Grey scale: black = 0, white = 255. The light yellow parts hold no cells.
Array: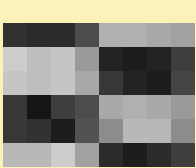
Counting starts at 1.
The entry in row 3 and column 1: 197
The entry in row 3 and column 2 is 190
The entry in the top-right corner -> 161
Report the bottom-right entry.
62
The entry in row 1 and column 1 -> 49
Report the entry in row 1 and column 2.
43
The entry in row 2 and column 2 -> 190
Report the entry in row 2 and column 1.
204
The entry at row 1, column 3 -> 43
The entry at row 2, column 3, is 197
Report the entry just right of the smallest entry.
62
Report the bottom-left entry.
184
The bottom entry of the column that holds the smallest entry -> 184

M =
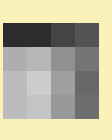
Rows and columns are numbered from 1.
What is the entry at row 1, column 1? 44
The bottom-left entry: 188
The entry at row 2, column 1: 174
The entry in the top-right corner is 84
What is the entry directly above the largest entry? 182

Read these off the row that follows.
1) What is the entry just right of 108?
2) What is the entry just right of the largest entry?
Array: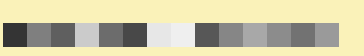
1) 72
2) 87

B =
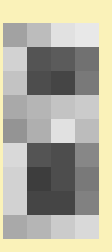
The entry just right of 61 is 77
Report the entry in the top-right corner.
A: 232
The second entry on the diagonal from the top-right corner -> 91
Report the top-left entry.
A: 162
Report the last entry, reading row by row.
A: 217
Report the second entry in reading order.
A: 188
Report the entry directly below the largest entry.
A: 113
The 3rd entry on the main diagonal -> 69
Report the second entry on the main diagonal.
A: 84
